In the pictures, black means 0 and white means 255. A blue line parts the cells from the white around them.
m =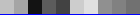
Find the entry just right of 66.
205
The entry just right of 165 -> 19

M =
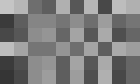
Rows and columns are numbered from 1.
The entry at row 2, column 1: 59
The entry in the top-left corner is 197
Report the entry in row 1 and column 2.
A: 182
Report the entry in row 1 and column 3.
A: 110
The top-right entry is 176
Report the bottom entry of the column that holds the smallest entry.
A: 53
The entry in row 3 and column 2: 87
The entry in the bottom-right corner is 102
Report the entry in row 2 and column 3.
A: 133

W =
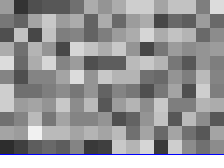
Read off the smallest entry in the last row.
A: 45
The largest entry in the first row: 220
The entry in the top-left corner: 156
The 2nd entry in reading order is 51
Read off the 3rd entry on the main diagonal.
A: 71
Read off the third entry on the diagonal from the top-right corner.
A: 180
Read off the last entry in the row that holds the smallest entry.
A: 140
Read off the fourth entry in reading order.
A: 87
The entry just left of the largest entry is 156
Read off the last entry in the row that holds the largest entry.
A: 164
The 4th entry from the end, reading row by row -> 206
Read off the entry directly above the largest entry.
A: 186
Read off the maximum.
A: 241
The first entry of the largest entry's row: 164
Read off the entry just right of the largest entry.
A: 186
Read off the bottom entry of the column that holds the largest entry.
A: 93
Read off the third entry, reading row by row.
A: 79
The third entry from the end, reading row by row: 140
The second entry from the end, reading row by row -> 112

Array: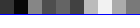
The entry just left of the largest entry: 187
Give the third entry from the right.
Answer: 242
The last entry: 121

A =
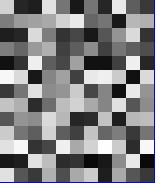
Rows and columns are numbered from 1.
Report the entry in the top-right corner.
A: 57
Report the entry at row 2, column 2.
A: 154
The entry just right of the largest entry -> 203
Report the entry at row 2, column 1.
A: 125
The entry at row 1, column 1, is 210
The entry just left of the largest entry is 210
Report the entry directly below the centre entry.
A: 210
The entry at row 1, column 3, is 30
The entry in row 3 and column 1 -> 30
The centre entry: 203
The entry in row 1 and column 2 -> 38
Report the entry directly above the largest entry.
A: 102
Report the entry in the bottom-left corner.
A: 225
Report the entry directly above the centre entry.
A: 64
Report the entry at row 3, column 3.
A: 218
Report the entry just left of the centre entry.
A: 148
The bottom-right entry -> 57
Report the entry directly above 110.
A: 140
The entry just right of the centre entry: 71
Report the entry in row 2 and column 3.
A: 161

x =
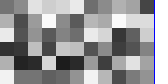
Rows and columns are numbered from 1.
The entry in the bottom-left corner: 242
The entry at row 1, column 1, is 116
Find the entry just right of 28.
42
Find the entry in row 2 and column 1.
177
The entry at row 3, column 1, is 234
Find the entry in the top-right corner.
69
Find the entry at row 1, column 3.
226
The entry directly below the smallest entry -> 104
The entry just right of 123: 147
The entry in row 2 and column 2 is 76
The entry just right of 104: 147
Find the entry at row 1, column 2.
139
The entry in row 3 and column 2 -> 83
